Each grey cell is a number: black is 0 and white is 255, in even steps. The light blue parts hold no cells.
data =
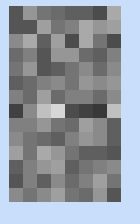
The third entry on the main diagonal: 95
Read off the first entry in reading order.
85
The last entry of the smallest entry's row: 192
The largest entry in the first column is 159
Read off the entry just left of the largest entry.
192
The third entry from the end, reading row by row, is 107
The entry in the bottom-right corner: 85
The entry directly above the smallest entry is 107
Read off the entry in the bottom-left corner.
138
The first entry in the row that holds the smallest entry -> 65
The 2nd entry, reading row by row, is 150
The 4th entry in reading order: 107
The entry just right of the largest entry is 76
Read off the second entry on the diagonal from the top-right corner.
150
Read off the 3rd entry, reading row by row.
116
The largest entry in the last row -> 159
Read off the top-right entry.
169
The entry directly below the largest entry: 116
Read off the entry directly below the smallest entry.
138
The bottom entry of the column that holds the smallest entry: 150

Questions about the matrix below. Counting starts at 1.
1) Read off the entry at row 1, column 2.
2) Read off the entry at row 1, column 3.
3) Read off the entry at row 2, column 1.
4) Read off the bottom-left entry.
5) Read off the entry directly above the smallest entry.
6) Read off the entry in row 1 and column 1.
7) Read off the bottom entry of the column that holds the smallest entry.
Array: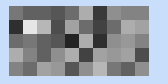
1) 97
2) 97
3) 47
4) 131
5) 162
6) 119
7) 86

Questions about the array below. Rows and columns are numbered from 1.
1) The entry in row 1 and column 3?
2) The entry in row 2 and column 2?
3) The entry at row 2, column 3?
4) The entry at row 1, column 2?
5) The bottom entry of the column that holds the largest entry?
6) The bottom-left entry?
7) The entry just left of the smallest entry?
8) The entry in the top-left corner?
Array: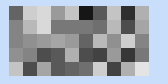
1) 217
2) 185
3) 217
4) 206
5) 228
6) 196
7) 196
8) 100
